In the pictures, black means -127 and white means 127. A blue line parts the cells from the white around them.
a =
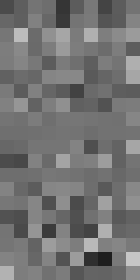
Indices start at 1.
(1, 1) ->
-52
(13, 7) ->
-18
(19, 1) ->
3
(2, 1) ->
-24
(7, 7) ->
-21
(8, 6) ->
-31
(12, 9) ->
-29
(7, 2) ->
-35
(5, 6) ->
-16
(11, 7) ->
-48
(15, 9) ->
-19
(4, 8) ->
-19
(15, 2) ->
-11
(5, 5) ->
-4
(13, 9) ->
-23
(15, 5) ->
15
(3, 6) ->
-4
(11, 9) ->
-28
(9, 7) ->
-11
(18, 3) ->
-28
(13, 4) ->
-8
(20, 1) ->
50
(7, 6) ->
-61
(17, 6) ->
-51
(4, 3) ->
-21
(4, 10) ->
-34
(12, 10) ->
-11
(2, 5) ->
-70
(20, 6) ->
-41
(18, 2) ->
-5
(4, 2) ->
9
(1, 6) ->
-35
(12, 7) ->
0
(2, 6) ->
-11

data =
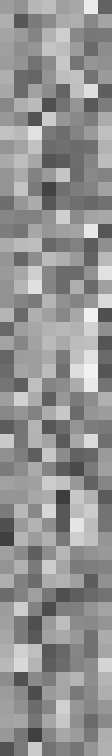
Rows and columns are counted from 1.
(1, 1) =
29
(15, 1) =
-17
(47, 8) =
38
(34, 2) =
13
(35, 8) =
5
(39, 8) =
21
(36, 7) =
49
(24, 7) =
82
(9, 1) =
24
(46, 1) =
39
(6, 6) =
65
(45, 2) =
-4
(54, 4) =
-13
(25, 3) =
34
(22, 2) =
4
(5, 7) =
21
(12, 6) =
-18
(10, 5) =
-18
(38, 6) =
101
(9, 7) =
-2
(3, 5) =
78
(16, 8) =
40
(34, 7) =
-5
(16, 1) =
6
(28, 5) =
12
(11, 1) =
20
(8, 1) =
7
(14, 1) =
20
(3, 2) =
26
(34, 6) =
-53
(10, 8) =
64
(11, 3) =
65
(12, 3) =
39
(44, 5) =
-1
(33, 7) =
-24
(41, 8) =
1
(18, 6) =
1

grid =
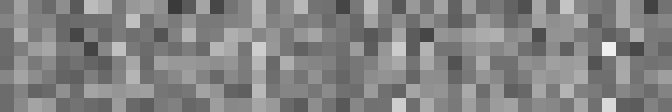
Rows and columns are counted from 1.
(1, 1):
-9
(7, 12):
-9
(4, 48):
-25
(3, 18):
37
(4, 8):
7
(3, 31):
-57
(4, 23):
-15
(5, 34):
-3
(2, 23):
1
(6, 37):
-16
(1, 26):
-7
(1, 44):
-13
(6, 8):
-22
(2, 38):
-7
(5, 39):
11
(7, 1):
-19
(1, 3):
-4
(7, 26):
-18
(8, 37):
34
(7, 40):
-5
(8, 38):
-5
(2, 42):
41
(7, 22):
5
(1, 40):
-19
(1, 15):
37
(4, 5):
-6
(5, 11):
-22
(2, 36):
7
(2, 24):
-20
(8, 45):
-31
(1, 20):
-9
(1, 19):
54
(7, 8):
28
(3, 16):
-1
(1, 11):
31
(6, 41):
27
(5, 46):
-8

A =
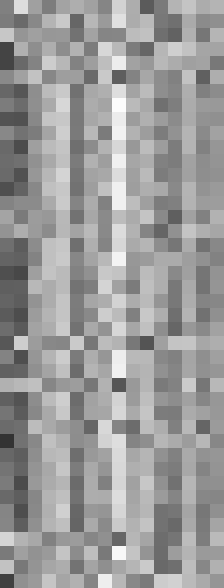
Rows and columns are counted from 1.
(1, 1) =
0
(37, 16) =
16
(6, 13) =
1
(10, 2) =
-13
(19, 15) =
17
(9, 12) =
28
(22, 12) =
21
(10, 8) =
-4
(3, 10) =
60
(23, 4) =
52
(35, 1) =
-4
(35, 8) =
0
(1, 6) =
46
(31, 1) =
-20
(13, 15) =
14
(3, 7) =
35
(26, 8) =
22
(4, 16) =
36
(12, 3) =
17
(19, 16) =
2
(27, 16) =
22
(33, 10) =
39
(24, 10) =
38
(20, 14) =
32
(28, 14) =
75
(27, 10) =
46
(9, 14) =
42
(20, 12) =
46
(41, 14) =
61
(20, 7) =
17
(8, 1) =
-3
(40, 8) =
-6
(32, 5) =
49
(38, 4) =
52
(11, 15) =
1
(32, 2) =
-13
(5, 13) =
44
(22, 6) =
-3
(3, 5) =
24
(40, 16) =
27

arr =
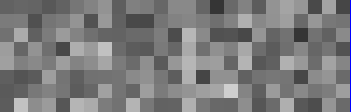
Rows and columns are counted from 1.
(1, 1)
-29
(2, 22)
-22
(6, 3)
-36
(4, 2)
-25
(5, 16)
30
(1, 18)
2
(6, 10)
10
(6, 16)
17
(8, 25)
-21
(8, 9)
-13
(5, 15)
27
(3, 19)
21
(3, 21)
-13
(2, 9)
-30
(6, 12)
-8
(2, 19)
8
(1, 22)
22
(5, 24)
35
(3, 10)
-21
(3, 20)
-27
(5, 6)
3
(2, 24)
-7
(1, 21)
36
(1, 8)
19
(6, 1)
-32
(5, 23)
-19
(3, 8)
-27
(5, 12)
-37
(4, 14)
42
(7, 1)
-37
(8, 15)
-7
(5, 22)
25
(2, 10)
-54
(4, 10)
-35

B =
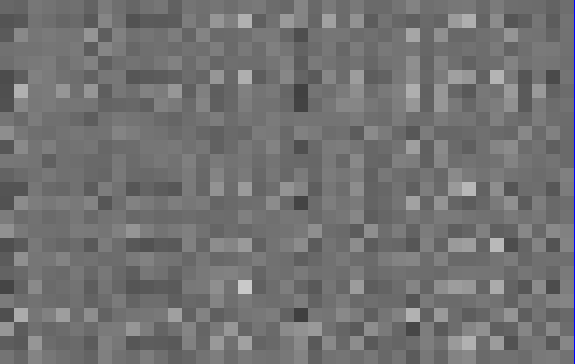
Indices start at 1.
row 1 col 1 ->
-24
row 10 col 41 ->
-20
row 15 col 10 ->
2
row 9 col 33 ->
-12
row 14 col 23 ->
-33
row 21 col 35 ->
-26
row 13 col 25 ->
-9
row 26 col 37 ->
-14
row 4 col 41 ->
-14
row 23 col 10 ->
-10
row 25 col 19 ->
-27
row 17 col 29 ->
-3
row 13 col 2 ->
-20
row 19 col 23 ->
-23
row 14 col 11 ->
-27
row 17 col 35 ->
1
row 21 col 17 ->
-13
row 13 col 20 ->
-8
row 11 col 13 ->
-6
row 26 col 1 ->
-11
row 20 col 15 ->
-6
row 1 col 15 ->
-15
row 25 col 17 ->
-15
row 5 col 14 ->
-19
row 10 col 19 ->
-4
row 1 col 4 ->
-12
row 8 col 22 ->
-60
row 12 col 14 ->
0
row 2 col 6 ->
-21
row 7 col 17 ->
-24
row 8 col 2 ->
7
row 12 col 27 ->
-24
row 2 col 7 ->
-38
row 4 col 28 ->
-6
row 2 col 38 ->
-32
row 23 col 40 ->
-31
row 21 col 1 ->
-58
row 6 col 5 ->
-14
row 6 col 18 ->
47

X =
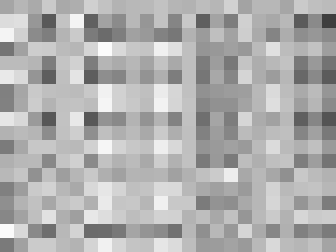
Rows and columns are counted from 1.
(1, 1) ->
37
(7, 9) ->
81
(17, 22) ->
0
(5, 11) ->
36
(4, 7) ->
85
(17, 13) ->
-14
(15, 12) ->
112
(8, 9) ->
81
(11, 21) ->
58
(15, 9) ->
69
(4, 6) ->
54
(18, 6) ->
51
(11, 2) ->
39
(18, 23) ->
65
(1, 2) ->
54
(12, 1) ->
48
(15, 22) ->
21
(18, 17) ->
35
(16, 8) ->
93
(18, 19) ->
57
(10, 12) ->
74
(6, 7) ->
-33
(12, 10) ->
59
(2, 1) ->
92
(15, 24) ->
-3
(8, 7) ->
60
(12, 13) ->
49
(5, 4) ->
-2
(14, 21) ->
57
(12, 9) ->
50
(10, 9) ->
47
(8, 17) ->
17
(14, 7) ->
88
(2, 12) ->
66
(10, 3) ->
53
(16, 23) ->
74
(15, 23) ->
48
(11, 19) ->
58
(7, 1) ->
0
